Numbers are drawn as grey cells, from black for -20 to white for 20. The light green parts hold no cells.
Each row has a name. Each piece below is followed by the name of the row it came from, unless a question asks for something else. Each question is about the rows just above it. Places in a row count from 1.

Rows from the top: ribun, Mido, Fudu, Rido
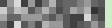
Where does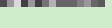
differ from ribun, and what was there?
9, [-6]
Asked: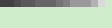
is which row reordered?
ribun
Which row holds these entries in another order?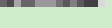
Fudu
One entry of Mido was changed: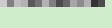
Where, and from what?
6, [0]
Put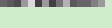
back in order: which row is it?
ribun
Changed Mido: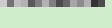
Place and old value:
2, [0]
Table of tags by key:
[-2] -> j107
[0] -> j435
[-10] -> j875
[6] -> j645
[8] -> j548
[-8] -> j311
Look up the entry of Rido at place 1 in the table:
j107

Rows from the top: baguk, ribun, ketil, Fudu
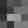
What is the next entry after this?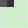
[0]
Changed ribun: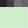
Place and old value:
4, [-2]
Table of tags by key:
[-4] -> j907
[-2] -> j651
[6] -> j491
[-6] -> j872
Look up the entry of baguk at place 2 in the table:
j872

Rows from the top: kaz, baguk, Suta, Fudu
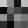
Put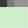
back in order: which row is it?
Suta
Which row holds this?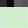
Fudu
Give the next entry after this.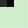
[-5]
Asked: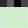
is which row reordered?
baguk
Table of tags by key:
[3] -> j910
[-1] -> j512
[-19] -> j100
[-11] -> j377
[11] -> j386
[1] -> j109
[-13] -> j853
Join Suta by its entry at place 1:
j910
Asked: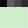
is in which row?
baguk

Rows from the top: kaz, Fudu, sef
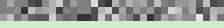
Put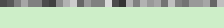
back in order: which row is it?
kaz
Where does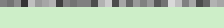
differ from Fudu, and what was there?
2, [0]
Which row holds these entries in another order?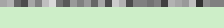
Fudu

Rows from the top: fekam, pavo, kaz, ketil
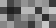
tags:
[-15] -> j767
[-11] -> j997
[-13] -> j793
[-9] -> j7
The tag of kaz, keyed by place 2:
j7
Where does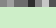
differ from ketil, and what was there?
5, [-11]
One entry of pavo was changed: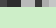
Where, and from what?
2, [-15]

